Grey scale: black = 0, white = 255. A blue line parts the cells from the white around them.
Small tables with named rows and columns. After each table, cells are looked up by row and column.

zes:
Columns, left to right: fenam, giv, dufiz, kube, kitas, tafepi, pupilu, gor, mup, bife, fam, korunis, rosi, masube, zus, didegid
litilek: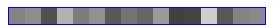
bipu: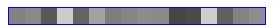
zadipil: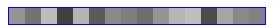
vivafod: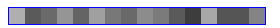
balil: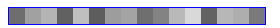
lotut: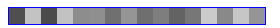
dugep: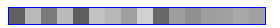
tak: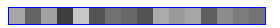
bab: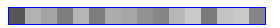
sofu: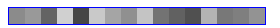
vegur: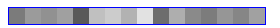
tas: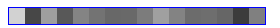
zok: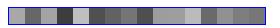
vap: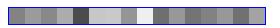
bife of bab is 134
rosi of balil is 98
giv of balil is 161
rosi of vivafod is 168
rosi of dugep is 158
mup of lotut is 111
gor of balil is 164
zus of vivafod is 85
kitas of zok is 191
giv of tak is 101
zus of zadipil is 137
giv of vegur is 155
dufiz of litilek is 80
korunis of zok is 187
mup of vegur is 226
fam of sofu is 97
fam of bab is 183

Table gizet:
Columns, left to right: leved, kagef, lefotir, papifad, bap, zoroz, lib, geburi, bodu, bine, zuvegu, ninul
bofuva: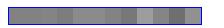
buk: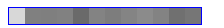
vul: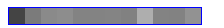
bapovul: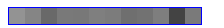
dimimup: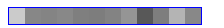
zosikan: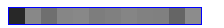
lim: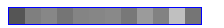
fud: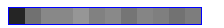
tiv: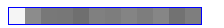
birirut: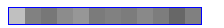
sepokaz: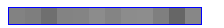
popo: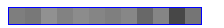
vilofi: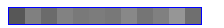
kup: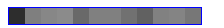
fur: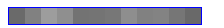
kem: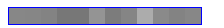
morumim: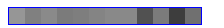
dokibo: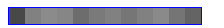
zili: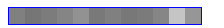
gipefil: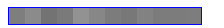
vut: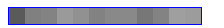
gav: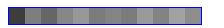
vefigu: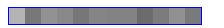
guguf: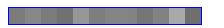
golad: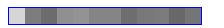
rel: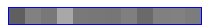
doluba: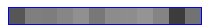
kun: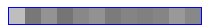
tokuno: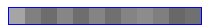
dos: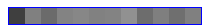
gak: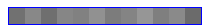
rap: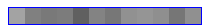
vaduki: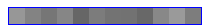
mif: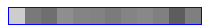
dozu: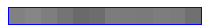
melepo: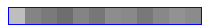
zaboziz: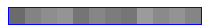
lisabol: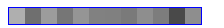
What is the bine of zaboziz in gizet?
138
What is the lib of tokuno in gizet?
112
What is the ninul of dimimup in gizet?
136
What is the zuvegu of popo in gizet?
71
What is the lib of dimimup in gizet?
131
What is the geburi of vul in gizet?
129
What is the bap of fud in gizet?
150
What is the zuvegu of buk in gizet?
112
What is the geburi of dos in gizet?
145
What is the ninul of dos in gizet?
128
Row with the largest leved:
tiv

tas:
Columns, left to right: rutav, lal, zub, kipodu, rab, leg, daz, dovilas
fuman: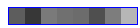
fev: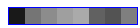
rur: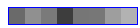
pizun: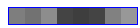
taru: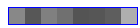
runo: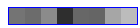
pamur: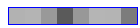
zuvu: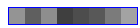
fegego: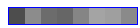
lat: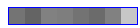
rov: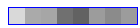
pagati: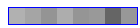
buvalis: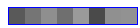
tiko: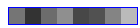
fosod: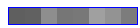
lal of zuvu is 95
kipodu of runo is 46
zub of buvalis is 143
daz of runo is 166
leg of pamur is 181
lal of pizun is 114
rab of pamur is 152
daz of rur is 158
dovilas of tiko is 186
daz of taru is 94
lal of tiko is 51
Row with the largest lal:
pamur

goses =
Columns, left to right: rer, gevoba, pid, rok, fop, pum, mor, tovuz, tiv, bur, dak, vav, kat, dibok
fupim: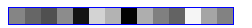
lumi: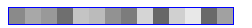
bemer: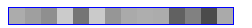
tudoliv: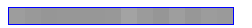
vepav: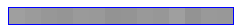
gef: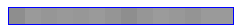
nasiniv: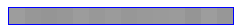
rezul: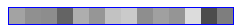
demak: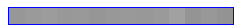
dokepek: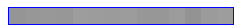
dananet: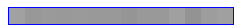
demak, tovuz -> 153
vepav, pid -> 151
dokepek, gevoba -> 151
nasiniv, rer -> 157
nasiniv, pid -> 149
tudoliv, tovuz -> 163
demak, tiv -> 152
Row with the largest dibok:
bemer

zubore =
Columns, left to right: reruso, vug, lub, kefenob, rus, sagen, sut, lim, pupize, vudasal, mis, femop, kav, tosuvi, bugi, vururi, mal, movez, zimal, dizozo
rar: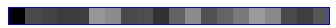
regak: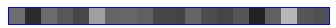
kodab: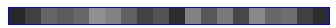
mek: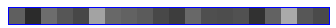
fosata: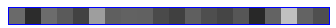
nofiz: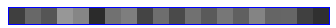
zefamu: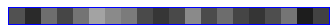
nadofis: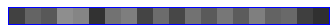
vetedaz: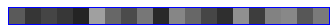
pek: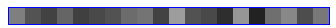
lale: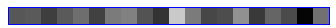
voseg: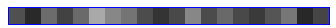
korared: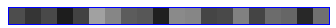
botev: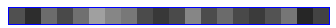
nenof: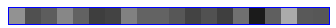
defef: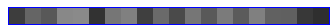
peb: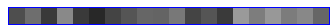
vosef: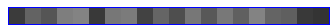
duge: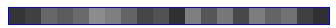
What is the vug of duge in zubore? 64
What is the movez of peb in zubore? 124
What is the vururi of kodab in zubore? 137
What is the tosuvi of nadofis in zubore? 119
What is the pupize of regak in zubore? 96
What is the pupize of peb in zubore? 102
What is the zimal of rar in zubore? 62
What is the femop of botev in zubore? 134
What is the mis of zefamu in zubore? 73
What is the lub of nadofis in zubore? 88

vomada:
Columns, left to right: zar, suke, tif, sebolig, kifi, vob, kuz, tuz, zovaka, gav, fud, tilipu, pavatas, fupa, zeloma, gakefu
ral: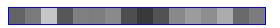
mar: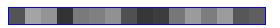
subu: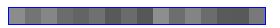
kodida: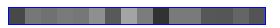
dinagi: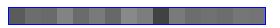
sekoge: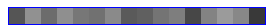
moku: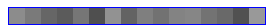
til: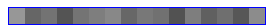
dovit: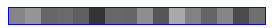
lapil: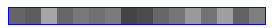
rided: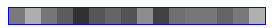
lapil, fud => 118
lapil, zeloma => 99
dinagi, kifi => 107
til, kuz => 136
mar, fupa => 156
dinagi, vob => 122
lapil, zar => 101
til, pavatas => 96
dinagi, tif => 106
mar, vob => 128
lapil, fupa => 159
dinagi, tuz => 137
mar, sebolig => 51
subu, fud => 110
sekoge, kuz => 138
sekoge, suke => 145
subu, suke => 116
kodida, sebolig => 122
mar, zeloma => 87
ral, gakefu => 124
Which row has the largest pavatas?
ral

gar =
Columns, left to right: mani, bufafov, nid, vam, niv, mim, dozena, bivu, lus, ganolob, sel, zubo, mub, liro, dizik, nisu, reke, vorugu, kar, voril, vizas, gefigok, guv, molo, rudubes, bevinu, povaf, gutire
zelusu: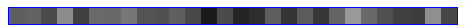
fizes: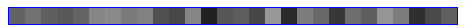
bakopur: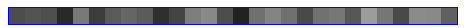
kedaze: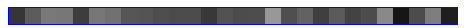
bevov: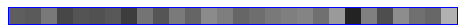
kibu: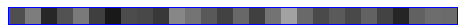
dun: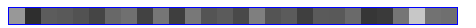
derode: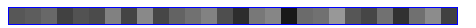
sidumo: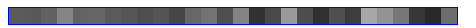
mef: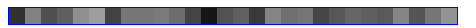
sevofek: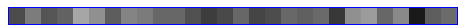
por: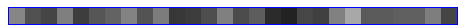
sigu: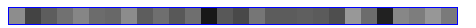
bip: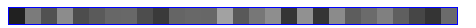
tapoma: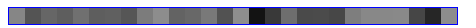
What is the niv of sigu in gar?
134
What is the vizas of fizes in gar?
55
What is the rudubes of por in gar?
95
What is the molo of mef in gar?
90
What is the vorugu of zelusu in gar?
53
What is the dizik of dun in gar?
73
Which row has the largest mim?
mef

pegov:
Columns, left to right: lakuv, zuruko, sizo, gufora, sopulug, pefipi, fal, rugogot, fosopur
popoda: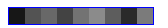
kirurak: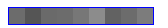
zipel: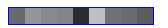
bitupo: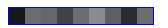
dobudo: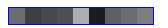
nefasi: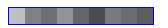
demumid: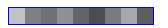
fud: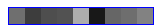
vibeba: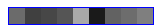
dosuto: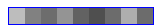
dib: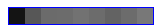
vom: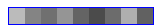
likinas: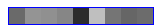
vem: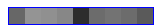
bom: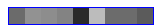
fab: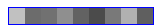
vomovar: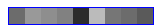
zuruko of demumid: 128
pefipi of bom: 188
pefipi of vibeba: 26
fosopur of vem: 90
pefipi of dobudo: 28
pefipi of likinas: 191
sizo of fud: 78
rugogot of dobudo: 108
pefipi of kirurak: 140
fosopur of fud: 130
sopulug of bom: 42
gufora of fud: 82
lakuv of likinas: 106
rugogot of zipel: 107
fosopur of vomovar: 90
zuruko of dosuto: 129
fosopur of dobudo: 126
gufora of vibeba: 85

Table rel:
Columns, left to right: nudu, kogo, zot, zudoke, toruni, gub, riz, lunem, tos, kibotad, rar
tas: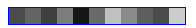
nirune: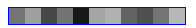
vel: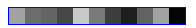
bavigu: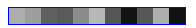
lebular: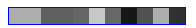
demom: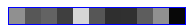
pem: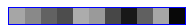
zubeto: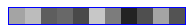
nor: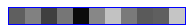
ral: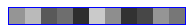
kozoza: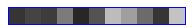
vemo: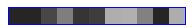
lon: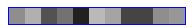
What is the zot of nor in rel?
63
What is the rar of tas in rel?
204
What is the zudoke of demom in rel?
63
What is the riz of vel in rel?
62
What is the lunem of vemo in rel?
176
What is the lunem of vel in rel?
30
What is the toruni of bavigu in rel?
140
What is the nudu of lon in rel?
142
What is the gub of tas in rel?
106

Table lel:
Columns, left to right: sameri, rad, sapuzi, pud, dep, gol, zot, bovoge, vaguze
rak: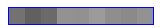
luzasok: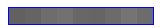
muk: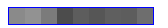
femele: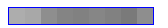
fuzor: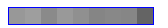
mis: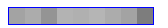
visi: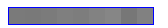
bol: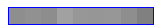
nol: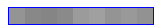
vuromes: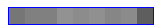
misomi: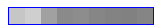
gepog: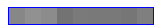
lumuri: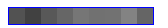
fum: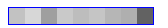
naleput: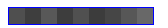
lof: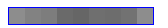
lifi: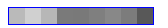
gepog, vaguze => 127
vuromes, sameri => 118
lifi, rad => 208
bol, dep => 151
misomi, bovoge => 129
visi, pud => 127

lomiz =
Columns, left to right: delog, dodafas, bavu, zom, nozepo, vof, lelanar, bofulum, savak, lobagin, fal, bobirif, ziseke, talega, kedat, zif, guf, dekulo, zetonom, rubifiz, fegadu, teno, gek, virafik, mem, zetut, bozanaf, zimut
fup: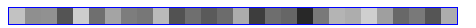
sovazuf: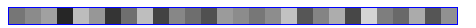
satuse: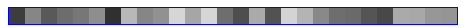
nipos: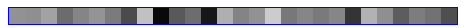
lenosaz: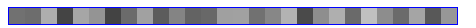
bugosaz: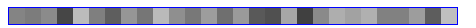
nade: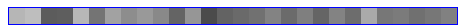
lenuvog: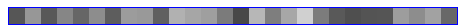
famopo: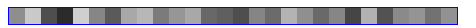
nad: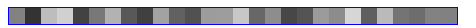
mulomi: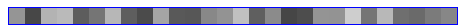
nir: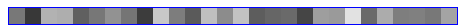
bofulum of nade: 141
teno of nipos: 52
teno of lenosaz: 106
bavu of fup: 145
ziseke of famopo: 104
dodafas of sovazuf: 139
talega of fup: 108
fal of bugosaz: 143
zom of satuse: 109
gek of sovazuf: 212
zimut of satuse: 149
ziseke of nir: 191
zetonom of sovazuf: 86
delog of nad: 130
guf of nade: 131
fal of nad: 97
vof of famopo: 134

